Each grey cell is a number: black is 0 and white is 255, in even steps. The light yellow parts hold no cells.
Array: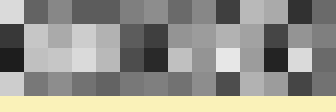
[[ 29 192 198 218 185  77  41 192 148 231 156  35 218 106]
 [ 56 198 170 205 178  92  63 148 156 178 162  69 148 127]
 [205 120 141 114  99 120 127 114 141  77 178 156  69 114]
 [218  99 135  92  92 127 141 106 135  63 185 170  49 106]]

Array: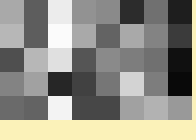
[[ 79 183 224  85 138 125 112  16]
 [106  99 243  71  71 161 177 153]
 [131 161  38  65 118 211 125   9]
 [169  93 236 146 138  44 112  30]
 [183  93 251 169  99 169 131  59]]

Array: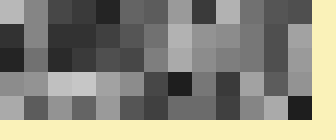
[[ 36 113  42  58  79  71 126 170 140 126 119  79 154]
 [ 50 133  50  50  64  85 113 178 147 140 119  79 162]
 [140 147 192 198 162 140  71  30 119  58 162  92 147]
 [170  92 147 100 154  85  64 107 107  64 133 170  30]
 [184 133  71  58  36 100  92 154  58 178 113  85  79]]

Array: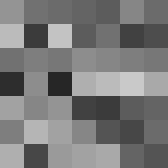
[[ 45 141  38 175 187 201 169]
 [113 126 119 141 134 126 119]
 [126 181 162 134  84  71 107]
 [148 113 107 100  92 134 107]
 [162 134 148  65  59  92 100]
 [175  71 154 162 169 100  84]
 [187  59 195  92 113  65  77]]

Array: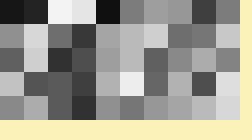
[[ 22  35 243 229  16 124 158 151  63 124]
 [ 96 207  49  78 158 186  96 137 172 131]
 [137 172  90  49 144 118 151 165 186 215]
 [144 215 110  56 165 186 207 110 118 200]
 [194  84  90  63 178 237 102 178  78 222]]

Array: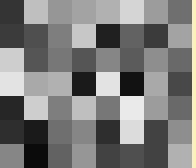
[[ 38 206 126 191 119 234 156 105]
 [ 46  26 111 134  46 220  66 142]
 [ 52 191 150 163 177 213 156 111]
 [ 59  79 126 199  32  98  59 163]
 [134  11  98 150  66  79  66 177]
 [206  85 119  85 134  91 142 105]
 [227 169 177  26 227  18 169  72]]

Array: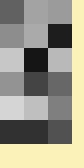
[[ 49  49  81]
 [ 97 163 155]
 [141 170  29]
 [147  68 103]
 [199  21 185]
 [213 191 127]]
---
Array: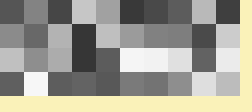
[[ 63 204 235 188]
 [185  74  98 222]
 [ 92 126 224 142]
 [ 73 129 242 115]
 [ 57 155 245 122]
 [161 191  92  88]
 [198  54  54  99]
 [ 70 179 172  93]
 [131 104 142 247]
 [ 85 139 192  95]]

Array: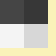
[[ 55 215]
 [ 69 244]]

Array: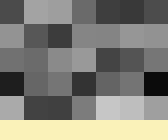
[[ 76 146 118  11 159]
 [ 57 150  84 116 190]
 [ 62 132  68 100 198]
 [106 133 153  51 124]
 [158  60 138 117  64]
 [163  87 107 102  66]
 [ 75 147 113  30 170]]

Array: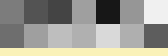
[[240  93]
 [150 175]
 [ 23 217]
 [159 176]
 [ 68 190]
 [ 83 159]
 [124 110]]

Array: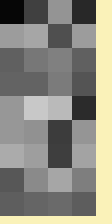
[[ 40 156  96  84  43 149 163 126  93]
 [148  79 128 123 186  60  62 166 106]
 [ 64 166 119  99 200 145 158 138 101]
 [  6 156  96  99 151 151 171  87  94]]

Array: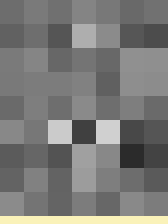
[[113  76 143 140 106  85  67  90 124]
 [105  86 144 142 126  72  43 109 137]
 [120 139 104  96 110 208 136 126 103]
 [132 174 116 129 138  64 160 156 124]
 [112  85 103 124 110 203  83  99 100]
 [122 110 133 124 126 119 102 129 116]
 [109  97 122 121 106 136  91  99 139]]
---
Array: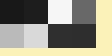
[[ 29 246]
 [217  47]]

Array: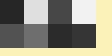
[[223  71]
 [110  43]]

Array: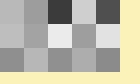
[[157  59]
 [163 235]]

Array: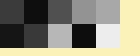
[[ 14  80]
 [ 57 183]]

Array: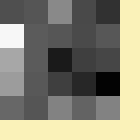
[[ 85 137]
 [ 91  86]]

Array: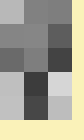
[[129 126]
 [134  93]]

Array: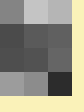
[[196 181]
 [ 90  96]]

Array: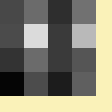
[[107  46]
 [219  58]]

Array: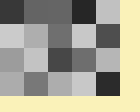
[[100 101]
 [174 111]]
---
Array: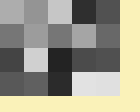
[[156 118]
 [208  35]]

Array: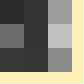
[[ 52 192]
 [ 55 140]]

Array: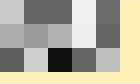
[[155 178]
 [207  17]]

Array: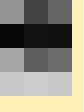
[[ 19  16]
 [ 96 108]]

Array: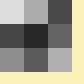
[[ 39 100]
 [ 91 176]]

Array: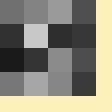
[[200  46]
 [ 51 138]]
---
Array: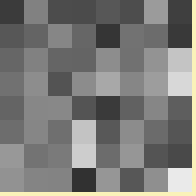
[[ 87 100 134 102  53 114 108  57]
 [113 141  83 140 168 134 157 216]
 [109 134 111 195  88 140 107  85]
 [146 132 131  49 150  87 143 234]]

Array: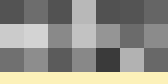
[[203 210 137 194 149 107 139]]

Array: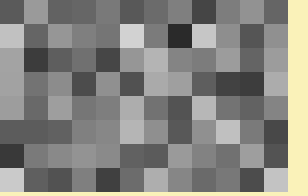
[[193 101 150 127 117 210 123  42 198 142  85 144]
 [162 115 140  76 144  81 170 159  94  66  61 172]
 [ 92  92  97 128 135 181 143  88 144 192 122  72]
 [202  95  82 127  64 108 174 134 106 120  76 195]]

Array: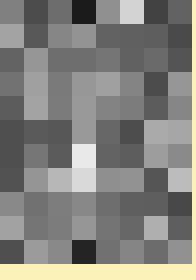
[[163  88 134 147  98  96  94  74]
 [114 160 122 151 160 132  76 150]
 [ 79  90  87 153 103  77 170 166]
 [ 82 149 183 217 143 146  85 188]
 [162 117 124 150 116 103 175  94]]

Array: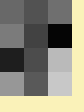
[[123  66   5]
 [151  89 200]]

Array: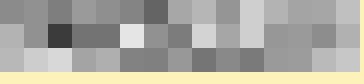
[[178 144  59 115 114 229 145 125 210 166 207 151 154 142 176]]
